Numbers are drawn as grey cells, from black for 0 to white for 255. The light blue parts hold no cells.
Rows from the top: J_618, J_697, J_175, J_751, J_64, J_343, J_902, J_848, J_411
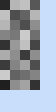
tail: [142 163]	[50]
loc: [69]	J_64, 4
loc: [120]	J_751, 2
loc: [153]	J_64, 2
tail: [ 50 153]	[193  69]

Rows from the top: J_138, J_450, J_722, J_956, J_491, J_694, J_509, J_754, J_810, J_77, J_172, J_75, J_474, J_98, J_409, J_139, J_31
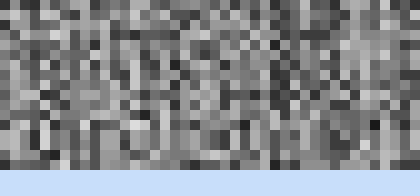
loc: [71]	J_810, 33
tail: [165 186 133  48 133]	[111 143 143  60 111  60 143 121  91  82 165 143 186 101 133 133 101 165]
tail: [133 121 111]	[186  48  60 121  82 111 174  60 186  91 186 121 133 111  60  60]

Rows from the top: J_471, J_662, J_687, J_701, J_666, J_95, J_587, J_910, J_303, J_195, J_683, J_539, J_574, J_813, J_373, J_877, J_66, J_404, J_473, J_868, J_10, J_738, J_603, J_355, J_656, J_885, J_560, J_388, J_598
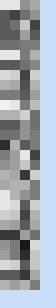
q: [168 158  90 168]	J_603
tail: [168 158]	[ 90 168]
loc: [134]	J_587, 4
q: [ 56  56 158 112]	J_355
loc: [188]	J_683, 4
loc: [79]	J_303, 3

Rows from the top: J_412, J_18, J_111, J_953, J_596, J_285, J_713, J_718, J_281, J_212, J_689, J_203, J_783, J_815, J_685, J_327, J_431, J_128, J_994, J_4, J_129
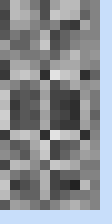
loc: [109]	J_111, 5
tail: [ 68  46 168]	[98]

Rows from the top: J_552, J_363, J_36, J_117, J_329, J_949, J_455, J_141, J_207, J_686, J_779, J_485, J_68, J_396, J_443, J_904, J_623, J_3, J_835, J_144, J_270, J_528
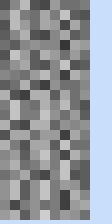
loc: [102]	J_68, 6
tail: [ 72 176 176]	[102 146 135 146]
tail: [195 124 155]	[146  93]

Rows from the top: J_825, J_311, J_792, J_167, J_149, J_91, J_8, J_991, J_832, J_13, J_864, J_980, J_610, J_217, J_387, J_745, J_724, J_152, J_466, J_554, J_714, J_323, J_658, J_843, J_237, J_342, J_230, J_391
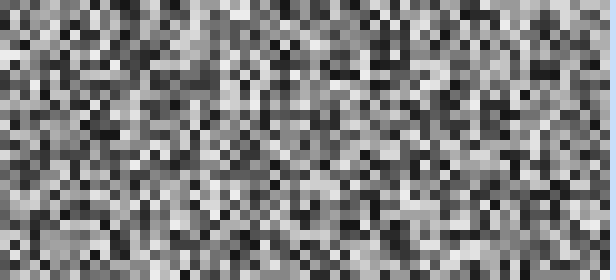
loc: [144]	J_237, 8
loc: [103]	J_864, 29
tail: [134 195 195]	[174]

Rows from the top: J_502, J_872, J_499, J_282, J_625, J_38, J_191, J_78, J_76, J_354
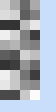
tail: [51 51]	[190 230]
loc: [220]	J_872, 1
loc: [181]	J_625, 2
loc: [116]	J_78, 3

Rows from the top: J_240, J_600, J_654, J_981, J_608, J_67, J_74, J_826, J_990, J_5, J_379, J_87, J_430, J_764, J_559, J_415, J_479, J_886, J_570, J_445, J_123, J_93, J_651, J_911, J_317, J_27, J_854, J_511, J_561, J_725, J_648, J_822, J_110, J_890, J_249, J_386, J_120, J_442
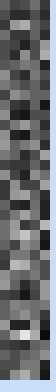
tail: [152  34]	[ 34 142  34]
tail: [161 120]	[34]
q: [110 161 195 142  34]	J_911
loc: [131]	J_648, 2
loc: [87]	J_74, 1
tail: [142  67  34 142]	[110]

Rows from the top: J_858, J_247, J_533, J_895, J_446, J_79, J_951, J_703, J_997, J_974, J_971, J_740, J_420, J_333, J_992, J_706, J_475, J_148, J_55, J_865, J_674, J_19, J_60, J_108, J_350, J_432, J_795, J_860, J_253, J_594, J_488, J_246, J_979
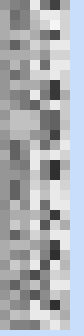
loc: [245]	J_533, 6
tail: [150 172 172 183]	[150  56 211]
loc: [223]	J_865, 7
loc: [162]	J_350, 4

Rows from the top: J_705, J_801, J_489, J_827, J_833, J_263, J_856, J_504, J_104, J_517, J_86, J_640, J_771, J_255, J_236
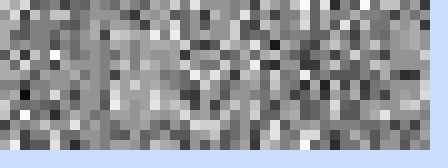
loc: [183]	J_801, 22
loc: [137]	J_705, 35
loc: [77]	J_833, 6

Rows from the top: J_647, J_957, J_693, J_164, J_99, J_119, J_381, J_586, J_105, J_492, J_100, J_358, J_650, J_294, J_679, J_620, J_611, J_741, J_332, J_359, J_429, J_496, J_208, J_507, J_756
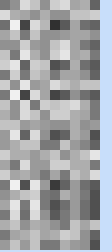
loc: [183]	J_693, 5
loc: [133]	J_679, 9
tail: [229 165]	[174 121]
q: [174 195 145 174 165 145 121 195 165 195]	J_208

